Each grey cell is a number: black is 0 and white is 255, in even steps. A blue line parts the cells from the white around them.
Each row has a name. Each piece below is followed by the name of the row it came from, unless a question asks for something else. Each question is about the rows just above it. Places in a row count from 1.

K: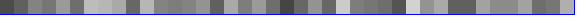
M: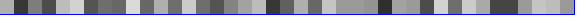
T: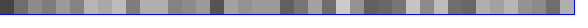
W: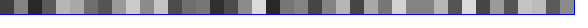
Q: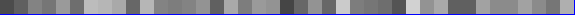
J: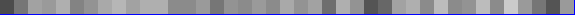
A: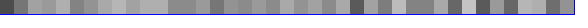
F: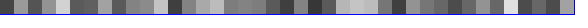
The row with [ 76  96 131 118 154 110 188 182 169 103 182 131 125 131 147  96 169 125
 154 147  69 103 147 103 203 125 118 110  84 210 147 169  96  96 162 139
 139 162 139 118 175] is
Q
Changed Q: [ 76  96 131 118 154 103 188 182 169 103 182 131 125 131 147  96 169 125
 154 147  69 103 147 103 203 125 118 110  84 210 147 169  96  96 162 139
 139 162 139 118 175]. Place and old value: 6, [110]
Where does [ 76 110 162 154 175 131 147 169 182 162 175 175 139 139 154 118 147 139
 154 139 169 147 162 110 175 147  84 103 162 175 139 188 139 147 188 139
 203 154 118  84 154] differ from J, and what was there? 2, [118]
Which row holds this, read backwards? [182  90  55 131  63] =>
F
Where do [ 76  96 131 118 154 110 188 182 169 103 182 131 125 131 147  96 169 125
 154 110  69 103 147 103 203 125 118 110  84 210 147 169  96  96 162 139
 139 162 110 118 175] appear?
K
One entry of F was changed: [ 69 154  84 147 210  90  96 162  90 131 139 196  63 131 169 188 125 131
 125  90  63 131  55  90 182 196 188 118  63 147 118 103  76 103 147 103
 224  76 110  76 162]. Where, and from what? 39, [103]

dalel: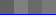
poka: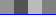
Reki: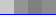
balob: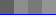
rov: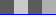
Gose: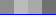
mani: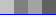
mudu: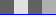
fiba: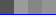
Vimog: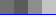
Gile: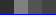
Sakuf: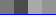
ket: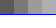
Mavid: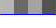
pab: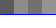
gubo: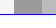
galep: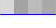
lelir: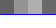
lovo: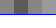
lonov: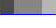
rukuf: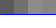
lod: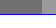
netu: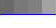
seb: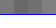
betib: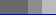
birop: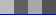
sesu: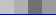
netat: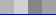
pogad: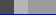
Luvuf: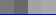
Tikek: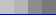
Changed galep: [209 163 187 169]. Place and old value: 1, [216]
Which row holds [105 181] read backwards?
Mavid
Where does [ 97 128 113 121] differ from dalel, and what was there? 3, [105]
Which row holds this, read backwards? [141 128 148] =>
Reki
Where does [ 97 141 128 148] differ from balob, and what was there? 3, [121]
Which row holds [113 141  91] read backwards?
pab
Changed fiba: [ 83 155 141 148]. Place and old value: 3, [134]

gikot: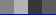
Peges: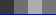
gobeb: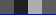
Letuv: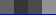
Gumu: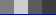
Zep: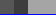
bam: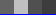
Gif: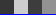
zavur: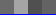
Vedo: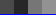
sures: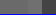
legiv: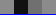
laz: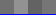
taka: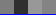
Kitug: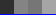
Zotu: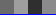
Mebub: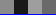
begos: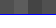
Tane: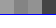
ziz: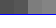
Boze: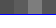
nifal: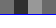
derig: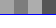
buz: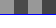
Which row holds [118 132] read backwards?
Kitug
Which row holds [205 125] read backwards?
Gumu
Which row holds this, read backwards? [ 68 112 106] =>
sures

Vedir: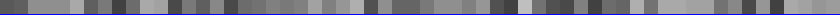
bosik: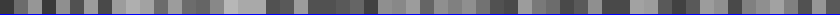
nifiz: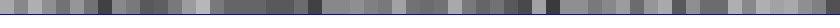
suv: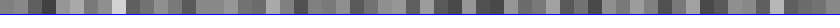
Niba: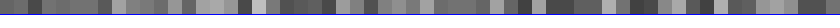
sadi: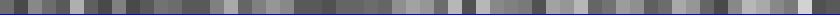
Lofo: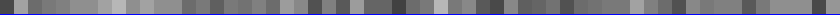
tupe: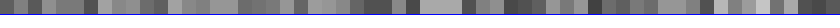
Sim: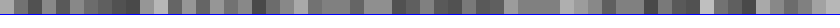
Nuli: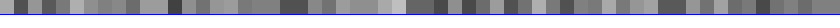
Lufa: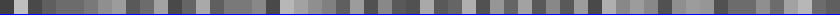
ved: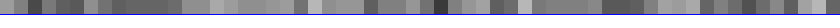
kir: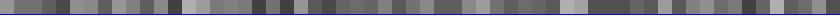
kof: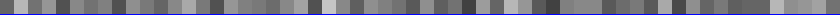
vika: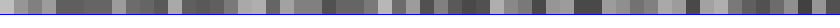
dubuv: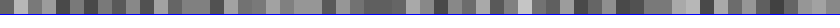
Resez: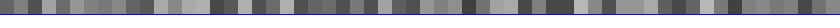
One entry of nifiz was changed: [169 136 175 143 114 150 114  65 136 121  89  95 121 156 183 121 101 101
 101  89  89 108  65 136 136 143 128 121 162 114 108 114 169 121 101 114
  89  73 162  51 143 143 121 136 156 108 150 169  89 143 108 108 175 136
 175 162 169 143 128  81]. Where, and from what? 40, [58]
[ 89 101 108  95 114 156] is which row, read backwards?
kir
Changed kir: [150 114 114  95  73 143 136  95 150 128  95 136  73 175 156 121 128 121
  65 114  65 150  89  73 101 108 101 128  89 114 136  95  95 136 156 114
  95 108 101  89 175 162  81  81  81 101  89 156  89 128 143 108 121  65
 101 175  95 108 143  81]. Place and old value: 13, [65]
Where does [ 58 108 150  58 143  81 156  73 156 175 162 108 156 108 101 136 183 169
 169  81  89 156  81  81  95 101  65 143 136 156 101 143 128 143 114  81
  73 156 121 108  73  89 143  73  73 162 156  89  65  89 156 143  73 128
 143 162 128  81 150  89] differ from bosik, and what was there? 25, [89]
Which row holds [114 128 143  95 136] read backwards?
kof
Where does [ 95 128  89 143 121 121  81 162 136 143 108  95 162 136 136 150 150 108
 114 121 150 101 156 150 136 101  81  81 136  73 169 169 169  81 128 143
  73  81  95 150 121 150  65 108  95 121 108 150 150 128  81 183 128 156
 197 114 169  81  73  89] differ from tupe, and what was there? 15, [128]
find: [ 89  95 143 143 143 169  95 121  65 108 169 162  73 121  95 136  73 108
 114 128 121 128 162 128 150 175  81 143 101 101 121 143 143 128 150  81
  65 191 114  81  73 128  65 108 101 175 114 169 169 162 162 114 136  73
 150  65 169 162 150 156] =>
Vedir

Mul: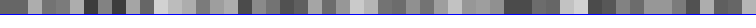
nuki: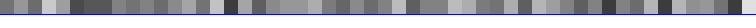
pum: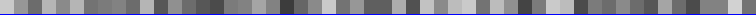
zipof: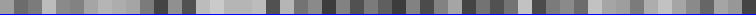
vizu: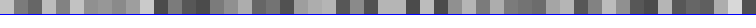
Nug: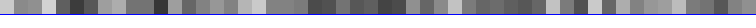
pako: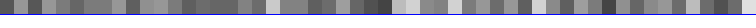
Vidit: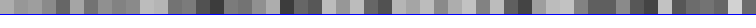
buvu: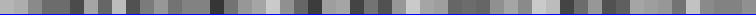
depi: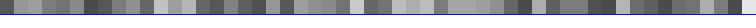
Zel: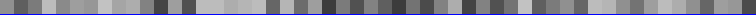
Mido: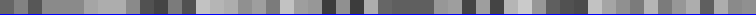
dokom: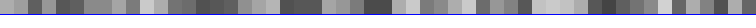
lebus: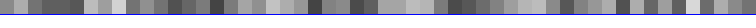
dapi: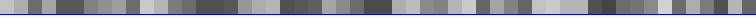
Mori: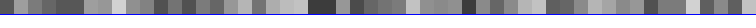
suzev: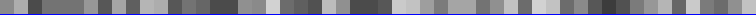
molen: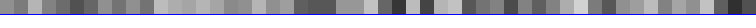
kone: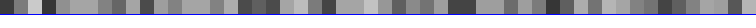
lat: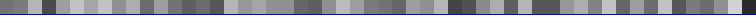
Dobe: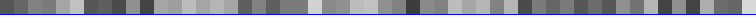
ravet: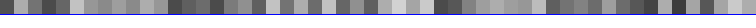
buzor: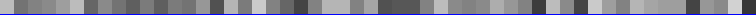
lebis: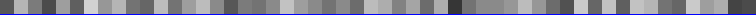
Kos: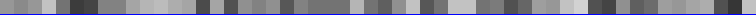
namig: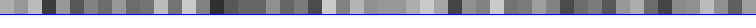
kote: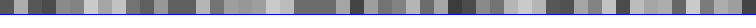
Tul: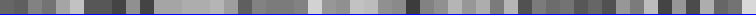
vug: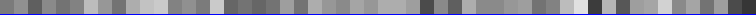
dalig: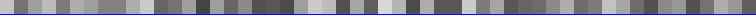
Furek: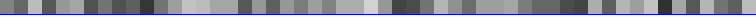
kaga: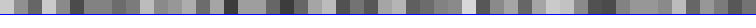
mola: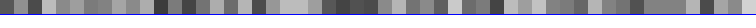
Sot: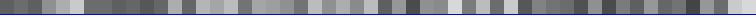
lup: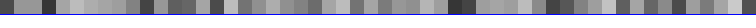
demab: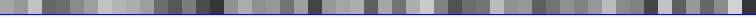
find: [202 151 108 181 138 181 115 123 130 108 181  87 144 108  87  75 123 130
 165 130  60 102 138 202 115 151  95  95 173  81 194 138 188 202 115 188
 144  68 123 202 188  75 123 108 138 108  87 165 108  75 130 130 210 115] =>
pum
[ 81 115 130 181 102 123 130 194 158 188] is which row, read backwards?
mola
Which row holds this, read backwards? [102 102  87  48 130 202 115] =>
namig
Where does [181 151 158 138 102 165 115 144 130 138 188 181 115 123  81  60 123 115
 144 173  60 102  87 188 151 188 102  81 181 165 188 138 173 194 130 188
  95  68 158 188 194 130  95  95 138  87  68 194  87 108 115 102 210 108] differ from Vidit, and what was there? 1, [173]
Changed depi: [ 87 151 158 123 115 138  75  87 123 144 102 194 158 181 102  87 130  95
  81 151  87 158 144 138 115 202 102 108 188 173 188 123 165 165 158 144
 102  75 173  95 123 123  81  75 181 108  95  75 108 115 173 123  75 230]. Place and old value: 28, [115]

